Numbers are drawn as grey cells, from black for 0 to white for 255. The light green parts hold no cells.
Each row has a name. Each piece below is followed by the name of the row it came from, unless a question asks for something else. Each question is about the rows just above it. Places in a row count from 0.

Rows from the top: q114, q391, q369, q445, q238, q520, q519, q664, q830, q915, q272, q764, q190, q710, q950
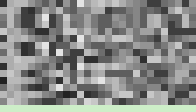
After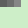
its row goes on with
[148]
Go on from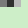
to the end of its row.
[ 94 199 161 199 228 173 185 148 109 134 134  94  94 109 148 173 134 148]
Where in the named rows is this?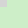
q950, 12
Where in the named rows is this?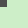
q764, 6
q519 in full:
[173 173 109  48  62 185 228  62  94  94 161 199 122  94  94 122 122  94
 109 161 148 148  94 122 161 199  94  62]

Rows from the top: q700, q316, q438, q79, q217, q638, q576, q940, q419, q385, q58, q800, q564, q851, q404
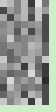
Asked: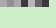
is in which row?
q385
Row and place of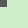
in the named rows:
q217, 2

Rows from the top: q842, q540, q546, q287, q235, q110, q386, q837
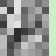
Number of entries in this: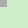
1
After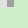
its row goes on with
[159 114 144]
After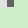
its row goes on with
[144 171  86]
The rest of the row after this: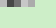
[129 144]

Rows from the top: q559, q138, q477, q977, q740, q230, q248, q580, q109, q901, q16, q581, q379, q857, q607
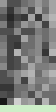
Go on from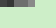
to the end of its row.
[ 79 151]
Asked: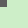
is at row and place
q977, 2
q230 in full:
[110  67  67 164 110 137 110 137]
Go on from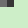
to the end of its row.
[110 137  79 164 110 164]

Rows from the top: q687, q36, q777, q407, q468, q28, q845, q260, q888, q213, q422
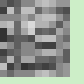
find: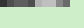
q28
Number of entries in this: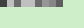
9
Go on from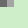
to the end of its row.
[205  94 106  94 165 135]
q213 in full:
[191  64 106  51  64  78  64  78 135 150]
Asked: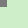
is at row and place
q888, 8
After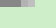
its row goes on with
[165 135 150]
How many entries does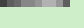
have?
10

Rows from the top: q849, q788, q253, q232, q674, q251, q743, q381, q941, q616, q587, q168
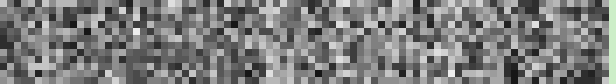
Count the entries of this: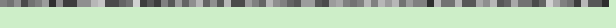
87
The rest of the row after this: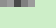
[ 46  34 143 168  87 143 156 197  61 128 183  74 183 209  74  87 168 156
  87 156 143 183 168 100 183 128 100 100 143 128 100 143  61 100 143 183
 128 143 100 197  87  46 156]
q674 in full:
[ 61 100  87 156  87 114 183 128 168 183 156 114  22 156 156  74 168 100
 114 237 100  61 128 168 156  61 128 183 114 156  87  46 183 168 100  46
 156  74  74 143 156  74 128 156  46  34 143 168  87 143 156 197  61 128
 183  74 183 209  74  87 168 156  87 156 143 183 168 100 183 128 100 100
 143 128 100 143  61 100 143 183 128 143 100 197  87  46 156]
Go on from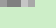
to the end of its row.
[128 197 183 156  46 197 128 143 197  61  74  46 183 156  74  87 197 128
 143 114  61 128 183 100 114 128 183 114 143 100]

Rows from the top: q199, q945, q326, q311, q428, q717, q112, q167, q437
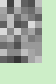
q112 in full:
[109 123  81 153 153 153]
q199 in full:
[218  66 205  97  81 190]
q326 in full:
[153 190 109 153 123  97]
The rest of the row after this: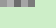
[138]
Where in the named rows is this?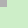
q717, 1
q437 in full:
[ 97  81  53  97 165 190]

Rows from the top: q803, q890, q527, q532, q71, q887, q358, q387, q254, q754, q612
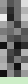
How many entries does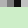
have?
4
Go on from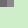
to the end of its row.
[85]
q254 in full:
[166  59 123  97]
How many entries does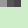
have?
3
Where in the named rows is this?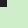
q527, 1

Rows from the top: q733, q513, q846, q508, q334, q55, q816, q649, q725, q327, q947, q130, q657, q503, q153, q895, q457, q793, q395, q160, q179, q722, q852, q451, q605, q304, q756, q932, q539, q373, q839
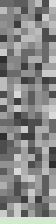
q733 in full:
[106 106  93  93 145 188  77 217]
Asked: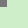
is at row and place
q932, 1
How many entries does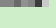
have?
7
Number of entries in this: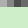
4

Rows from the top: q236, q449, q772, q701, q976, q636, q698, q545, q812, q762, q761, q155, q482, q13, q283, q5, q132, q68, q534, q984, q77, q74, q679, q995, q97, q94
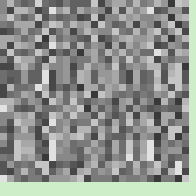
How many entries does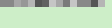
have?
15
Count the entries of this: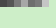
7
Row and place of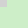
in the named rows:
q236, 5

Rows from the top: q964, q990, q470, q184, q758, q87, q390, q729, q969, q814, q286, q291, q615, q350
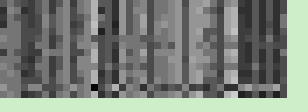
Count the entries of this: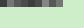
9
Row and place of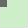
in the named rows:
q390, 8
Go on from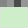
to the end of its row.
[149 162 117  75 133 149  61  48  88  48  88  48  75]
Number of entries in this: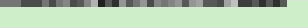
41
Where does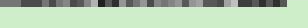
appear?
q758
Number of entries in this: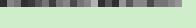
26

